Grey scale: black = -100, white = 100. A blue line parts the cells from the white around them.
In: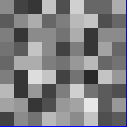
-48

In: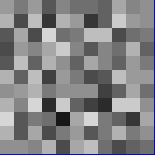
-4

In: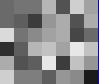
-9

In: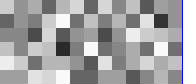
15

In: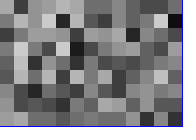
-51

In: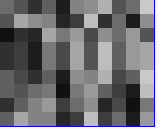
-34

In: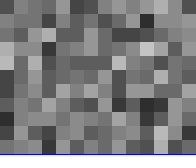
1

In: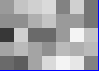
54
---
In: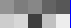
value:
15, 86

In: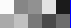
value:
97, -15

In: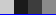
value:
60, 8

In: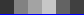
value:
-59, -50

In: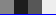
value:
4, 87

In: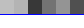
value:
50, -37

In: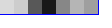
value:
71, 25

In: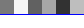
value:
-5, 49
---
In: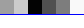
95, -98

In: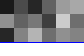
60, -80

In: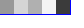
91, -54

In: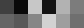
65, -93

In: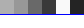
95, -72

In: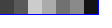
60, -85

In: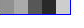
61, -68

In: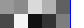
91, -87

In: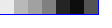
84, -90
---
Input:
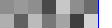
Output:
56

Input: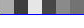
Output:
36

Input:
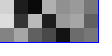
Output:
65

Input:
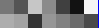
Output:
55

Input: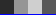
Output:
17

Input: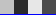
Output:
52

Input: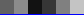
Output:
9

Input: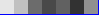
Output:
51

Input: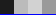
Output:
47
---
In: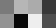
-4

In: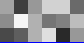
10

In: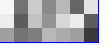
86

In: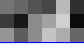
-53

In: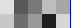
76

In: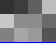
57

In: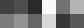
-49

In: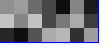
53

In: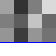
-1

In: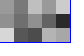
13
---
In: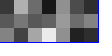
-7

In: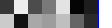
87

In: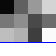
11

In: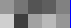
-8

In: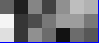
-58

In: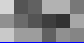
-16

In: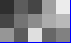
-9

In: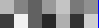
3
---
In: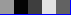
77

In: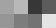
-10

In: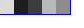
45

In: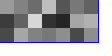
-43

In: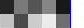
85

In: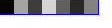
-69

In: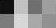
32

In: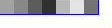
79
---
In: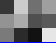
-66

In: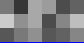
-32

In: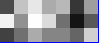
4

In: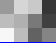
48

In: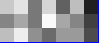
21

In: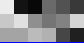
39

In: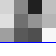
-30

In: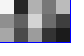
22

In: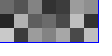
31
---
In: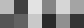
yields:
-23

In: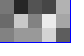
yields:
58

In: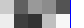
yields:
-51

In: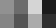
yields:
-34

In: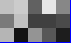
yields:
51

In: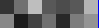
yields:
-78
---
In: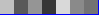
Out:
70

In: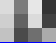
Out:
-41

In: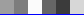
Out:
-20

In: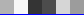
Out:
-40

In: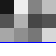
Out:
12

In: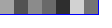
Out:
-64

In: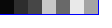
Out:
-18

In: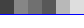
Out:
-31

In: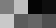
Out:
-28
